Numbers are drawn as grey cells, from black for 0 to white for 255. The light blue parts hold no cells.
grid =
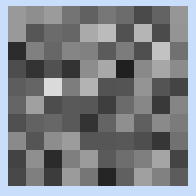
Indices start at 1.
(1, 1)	153
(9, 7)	110
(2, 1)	153
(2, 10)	148
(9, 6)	90
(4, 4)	51
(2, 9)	75
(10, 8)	160
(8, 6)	86
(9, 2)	143
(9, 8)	127
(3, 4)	133
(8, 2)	85
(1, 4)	116
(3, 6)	91
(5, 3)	218
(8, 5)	86
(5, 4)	125
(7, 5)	51
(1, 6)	119
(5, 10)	68
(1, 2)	142
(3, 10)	113
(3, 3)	103
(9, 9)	165
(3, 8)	79
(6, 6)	62
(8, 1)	138
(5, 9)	84
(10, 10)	92
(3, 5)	129

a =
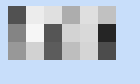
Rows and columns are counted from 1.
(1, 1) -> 81
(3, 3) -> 92
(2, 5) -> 217
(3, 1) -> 152
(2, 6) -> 37
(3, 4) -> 190

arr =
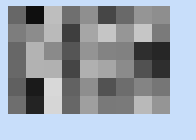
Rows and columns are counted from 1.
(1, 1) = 103
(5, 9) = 118
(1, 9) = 142
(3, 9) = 38
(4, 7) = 139
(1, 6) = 70
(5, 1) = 96
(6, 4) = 103
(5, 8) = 132
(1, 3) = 190
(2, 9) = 122
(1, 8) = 149
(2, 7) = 150
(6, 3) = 214
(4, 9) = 46
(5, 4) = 98

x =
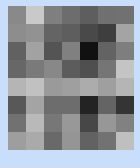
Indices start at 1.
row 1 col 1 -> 137
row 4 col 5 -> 79
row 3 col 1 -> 97
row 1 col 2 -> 201
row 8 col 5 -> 98
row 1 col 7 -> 113
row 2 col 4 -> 94
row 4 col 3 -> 136
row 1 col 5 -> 94
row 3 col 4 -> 128
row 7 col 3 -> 119
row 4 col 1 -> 103
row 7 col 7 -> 129
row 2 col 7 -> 164
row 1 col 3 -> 127
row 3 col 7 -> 126
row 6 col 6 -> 100
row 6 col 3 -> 109

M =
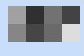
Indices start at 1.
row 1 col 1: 161
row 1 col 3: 114
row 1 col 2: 48

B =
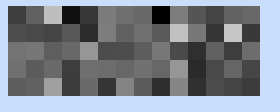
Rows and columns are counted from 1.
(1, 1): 62
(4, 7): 103
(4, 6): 109
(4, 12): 73
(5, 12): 75
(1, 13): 98
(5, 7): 132
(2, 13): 198
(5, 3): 159
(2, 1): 78
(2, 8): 112
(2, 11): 120
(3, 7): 77
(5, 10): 134
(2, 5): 44
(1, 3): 190
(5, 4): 59
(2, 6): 125
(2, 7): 97
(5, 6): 53
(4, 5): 111

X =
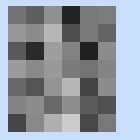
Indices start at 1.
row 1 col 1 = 115
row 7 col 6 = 120
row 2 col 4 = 78
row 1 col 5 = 120
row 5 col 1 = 104
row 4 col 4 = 123
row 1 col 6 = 124
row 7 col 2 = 137
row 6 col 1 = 132
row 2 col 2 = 139
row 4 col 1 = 155
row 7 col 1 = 69

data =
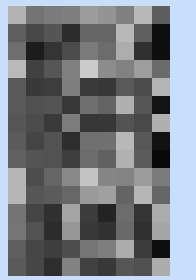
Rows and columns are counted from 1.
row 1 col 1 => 179
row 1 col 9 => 93
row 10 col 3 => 101
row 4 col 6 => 140
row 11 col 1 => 182
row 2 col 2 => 72
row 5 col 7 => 89
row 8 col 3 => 83
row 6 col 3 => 84
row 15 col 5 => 65
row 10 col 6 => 134
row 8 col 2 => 69
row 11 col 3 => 91
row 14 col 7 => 172
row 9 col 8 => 92
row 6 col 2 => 80
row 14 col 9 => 15
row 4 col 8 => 157
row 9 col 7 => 177
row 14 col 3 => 62
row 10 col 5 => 195
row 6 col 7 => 176
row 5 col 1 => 90
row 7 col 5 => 54
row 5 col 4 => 127
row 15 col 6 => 56
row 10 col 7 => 131
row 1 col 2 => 116
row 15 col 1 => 90
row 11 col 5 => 154
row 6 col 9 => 19
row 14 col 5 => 117
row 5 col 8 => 75
